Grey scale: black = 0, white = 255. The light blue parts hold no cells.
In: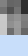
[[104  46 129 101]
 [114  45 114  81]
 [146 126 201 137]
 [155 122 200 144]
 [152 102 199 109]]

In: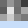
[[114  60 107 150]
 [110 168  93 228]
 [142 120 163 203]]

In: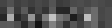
[[ 74  69  69  81  63  70  63  72  66  84  59  64  74  77  71  79]
 [ 71  77  56 113  58  90  50  70  51  91  39  38 101  70  89 107]
 [ 72  77  38 174  40  63 149  51 123 194 116  99  28  56 190 108]
 [ 62  77  90  92  78  41  81  20  77 129  92  51  85  63  91 106]]

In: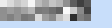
[[ 63  87 236 218 197 212 246 187 167 196 182 143  93]
 [137  66 143 157 146 162 182 121 125 111  96 250 204]
 [127 111 144 129 147 119 127 218 157 138 195 221  46]]

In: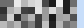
[[ 30 110 108 109 233 183 212 223  73  26 238]
 [ 30 183  48 174 199  64  58 227 154 217 167]
 [167  81  72 207  42 132 180  62 156  25 162]
 [109 136 185 151 181  88 128  61 193  35 181]]

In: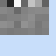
[[165  98 114  37 247 103 195]
 [138 137 136 131 105 130 136]
 [126 125 123 129 129 134 142]
 [120 130 143 138 116 146 138]
 [122 126 126 121 124 125 129]]

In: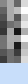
[[102 217 135 171]
 [190 253  99 171]
 [ 86 204  82 170]
 [127 230  65 111]
 [ 23 174  54 168]
 [169 249 115 173]
 [ 28 182 116 169]
 [ 60 198  86 110]
 [102 218  60 111]]

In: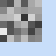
[[168 189 101  80 179  90]
 [164 165 136 191 160 151]
 [210 155 181 185 208  51]
 [ 86  61 107  82 160 178]
 [ 68 129 233  85 109 139]
 [130 138  68 190 141 188]]
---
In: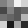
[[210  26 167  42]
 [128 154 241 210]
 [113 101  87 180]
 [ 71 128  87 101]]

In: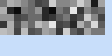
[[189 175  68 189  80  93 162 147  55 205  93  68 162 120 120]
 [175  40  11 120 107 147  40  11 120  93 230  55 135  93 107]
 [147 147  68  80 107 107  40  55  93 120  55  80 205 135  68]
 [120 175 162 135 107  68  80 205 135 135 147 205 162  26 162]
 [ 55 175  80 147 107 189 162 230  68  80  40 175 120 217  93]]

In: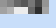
[[162 178 236 236 103  45 162]
 [148 132 103  87 119  71 148]]

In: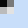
[[187 226]
 [  8 121]]

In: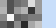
[[180  82 155 180  55 155]
 [167  82 110 124 222 155]
 [139 246  97 110 124 124]
 [ 97  70 139  40 167 196]]

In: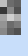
[[191 108  96]
 [164 207 177]
 [148 108 123]
 [136  96  80]
 [ 55 136  80]]

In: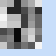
[[245 186 186  61 143 103]
 [229 199 199  61 156 103]
 [215  36  36  74 131  48]
 [199 115  74 115  90 245]
 [186 172  36 143 172 229]
 [115 131   9 156 215 103]
 [ 74 103   9 172 199 131]]

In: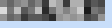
[[218 118 188  88 118 188  42 118 162 131 162 202  27 118 102]
 [147 102 118  58  88  88  72  42 147 162 147 162  72  88 147]
 [131 102 131 147 102 131  58 188 162  58 176 176  58  88  72]]

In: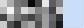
[[217 171 117 105   9  68 231  93 130]
 [202  81  40 144 171  81 157  93  25]
 [186 244 130 217 186 130 144  68 202]
 [ 68 171 117  93  68 105 157 105  55]]
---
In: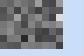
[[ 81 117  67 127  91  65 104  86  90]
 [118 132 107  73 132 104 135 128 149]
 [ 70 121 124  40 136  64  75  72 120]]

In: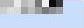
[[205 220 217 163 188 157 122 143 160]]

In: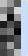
[[130  88 216]
 [ 28  80  44]
 [ 36  53  83]
 [ 66  93 186]]

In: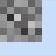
[[ 95 148 104 112 150 104]
 [143 158  94  95 191 164]
 [172 133 151 143 121 134]]

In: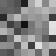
[[ 97 100  90 173 158 168 182 166]
 [139  63  93  18 118 150 129 226]
 [ 65 110 200 152 187 141  95  58]
 [ 92  80 127 154 167 108 172  74]]

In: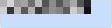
[[207  55 187  90 176  58 111 143 132  93 204 171  17]]

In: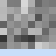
[[183 168 156 206 146 133 133 145]
 [ 98 147 134 150  99 149 136 103]
 [ 52 142  87  69  56 120 129 151]]

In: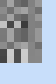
[[140 113 151 163 133 112]
 [194  72 185  60 129 127]
 [121 163 110  99 128 151]
 [ 71 203  77 204 133 136]]

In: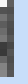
[[ 82  79]
 [ 93  78]
 [120  86]
 [ 57  84]
 [131  81]]
